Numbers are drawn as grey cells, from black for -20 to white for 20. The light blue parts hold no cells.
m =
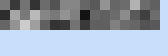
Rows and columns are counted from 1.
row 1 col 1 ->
-1
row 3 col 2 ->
3
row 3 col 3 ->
12
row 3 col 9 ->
-11
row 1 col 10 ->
-6
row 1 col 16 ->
-5
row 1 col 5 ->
-3
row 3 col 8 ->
-2
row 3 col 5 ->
-5
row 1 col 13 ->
-3
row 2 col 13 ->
2
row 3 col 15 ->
-7

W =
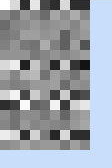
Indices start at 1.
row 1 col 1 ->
20
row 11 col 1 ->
-13
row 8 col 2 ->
1
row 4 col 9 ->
4
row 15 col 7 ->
-1
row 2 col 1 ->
2
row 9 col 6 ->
5
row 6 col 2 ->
3
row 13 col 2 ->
-2
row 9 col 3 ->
1
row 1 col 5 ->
-9
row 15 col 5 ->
4
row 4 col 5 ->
3
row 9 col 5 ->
4
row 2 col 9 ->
1
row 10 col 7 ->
12
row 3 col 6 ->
3
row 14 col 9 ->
-13
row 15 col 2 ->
3
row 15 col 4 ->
3
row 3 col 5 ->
2
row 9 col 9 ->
2
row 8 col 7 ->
2
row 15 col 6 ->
4
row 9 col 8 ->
3
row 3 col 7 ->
4
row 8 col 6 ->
5
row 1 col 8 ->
-13
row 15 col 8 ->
5
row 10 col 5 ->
4
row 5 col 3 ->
-1
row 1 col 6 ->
-13
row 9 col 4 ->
4
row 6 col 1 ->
3
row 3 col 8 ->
1
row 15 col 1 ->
2

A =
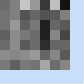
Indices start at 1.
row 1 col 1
-3
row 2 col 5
-7
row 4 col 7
-9
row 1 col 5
-11
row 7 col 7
1
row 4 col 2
2
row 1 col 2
0
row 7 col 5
6
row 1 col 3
11
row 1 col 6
10
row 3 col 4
-1
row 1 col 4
4
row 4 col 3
-1
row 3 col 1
-2
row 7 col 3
-1

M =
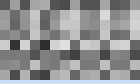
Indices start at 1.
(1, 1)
-6
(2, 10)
1
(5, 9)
12
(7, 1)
1
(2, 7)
9
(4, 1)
0
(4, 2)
2
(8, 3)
8
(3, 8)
11
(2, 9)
3
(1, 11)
6
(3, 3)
3
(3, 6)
4
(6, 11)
-9
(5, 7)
15
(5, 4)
-4
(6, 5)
0
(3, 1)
5
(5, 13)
13
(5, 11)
-2
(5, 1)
12
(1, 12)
-6
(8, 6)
7
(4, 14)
11
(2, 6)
2
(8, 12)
8
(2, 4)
11
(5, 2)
-12
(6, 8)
-10
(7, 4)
10
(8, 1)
6

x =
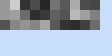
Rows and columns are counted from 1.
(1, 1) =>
4
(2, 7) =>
-7
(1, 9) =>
-8
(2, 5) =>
-11
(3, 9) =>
-10
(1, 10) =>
-9
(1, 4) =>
-8
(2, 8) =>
9
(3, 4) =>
1

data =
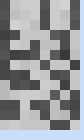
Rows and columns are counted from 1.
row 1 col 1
-8
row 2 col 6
12
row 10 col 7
10
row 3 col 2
13
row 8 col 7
-7
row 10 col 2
11
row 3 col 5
-8
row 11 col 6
10
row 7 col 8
-10
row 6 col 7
-11
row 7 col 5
-7
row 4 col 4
11
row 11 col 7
-7
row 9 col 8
11
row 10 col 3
12
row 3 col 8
-7
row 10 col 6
-6
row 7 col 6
11
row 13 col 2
12
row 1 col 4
12
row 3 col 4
10
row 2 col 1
-7
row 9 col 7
-10
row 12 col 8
-8
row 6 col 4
-7
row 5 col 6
10
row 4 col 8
11
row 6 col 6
-6
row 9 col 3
-7
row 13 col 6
-8
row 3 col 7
11
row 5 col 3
11

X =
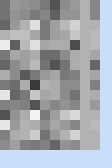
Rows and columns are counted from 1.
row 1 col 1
-2
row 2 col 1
-2
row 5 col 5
6
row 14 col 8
13
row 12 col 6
5
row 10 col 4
11
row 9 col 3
7
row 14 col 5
-2
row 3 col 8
13
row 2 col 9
8
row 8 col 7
-1
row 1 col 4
2
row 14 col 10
8
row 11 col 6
1
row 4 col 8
11
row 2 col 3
2
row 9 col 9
8
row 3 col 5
-1
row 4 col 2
10
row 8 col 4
-1
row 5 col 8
-8
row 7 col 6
-7
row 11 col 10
4
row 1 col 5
-1
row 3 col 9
8
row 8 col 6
6
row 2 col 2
3
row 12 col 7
11
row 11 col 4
-7
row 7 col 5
-2
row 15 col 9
8
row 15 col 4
-1
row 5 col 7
7
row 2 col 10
1
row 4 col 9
8
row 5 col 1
17
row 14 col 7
8
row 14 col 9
8

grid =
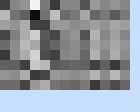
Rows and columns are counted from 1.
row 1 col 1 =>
-10
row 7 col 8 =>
-4
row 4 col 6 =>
-9
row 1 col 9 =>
-7
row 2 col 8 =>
-1
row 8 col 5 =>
-9
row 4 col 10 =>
8
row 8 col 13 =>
2
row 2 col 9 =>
6
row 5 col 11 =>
3
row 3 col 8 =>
2
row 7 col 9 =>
-5
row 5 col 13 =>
3
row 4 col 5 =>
-6
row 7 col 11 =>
-5
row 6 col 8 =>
2
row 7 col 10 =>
-10
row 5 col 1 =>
-3
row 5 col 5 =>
-7
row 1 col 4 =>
18
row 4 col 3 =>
7
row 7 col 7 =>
-5
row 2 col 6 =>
10
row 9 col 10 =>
-11
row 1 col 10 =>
4
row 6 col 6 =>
-10
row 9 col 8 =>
-4
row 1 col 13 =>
1
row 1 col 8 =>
1
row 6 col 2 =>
2
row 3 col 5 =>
-10
